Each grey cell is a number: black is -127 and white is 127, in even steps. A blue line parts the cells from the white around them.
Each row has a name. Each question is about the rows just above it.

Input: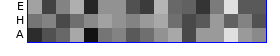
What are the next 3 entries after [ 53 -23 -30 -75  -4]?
[ 96 -38 -38]
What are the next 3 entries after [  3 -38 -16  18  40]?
[-54  26  26]
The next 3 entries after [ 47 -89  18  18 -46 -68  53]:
[-23 -30 -75]
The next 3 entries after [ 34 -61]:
[  3  47 -89]
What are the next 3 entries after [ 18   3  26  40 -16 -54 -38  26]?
[-30   3 -46]

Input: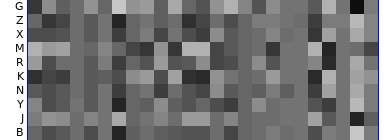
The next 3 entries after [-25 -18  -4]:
[-18 -12 -50]
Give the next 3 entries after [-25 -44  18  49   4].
[-44  12 -12]
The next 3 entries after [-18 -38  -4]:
[-66 -25 -44]
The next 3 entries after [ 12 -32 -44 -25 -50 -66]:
[-25  12 -18]
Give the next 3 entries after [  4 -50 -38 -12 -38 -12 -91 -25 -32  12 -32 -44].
[-25 -50 -66]
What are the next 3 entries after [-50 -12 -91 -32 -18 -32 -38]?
[-44 -44 -18]

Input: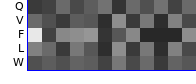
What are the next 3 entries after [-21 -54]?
[-34 -13 -75]
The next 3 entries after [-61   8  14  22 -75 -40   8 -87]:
[-87 -87  14]
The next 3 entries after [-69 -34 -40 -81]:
[ 14 -69  -7]

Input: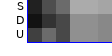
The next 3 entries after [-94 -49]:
[-20  43  43]
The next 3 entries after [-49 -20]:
[43 43 37]

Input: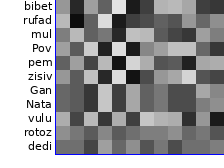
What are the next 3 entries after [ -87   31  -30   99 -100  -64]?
[51 57 39]
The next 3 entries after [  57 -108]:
[ 84  45 -43]

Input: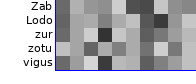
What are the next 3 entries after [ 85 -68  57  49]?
[-33   0  29]
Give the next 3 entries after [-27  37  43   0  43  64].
[-40 -68  22]

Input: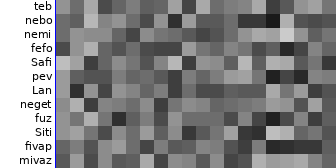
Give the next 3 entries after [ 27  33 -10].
[-94 -58 -86]
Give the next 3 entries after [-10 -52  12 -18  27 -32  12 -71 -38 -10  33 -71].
[-79  62  48]

